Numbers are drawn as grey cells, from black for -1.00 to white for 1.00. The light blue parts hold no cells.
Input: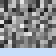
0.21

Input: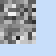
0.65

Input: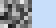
0.26

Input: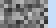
0.55

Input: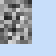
0.19

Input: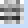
0.77

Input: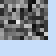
-0.78

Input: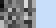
0.23
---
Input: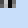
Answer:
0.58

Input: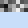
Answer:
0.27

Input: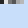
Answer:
0.78

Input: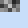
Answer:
0.40

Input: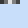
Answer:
-0.11

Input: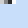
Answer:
0.04

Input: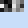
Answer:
-0.94

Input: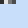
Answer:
0.78
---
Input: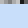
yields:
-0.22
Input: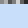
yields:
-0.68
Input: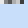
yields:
-0.52
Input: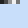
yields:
-0.08
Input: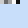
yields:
-0.87
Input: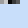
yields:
-0.31
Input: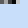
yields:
0.56
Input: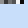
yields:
-0.92
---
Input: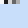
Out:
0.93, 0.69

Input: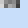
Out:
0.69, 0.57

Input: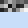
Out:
0.92, 0.71

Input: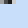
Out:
0.61, 0.28

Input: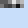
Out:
0.78, 0.45

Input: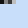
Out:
0.49, 0.04

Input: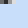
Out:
0.73, 0.20

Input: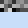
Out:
0.64, 0.53

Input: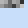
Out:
0.54, 0.42
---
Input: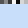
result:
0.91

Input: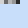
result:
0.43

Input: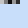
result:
-0.89

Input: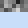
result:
-0.40

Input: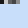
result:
-0.24

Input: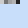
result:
0.27

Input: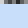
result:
-0.01

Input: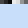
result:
0.84

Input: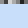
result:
0.33

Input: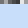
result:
-0.42
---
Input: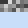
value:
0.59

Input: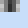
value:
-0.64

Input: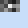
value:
-0.22

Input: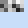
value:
0.39

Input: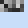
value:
-0.68

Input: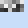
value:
-0.45

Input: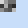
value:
-0.24
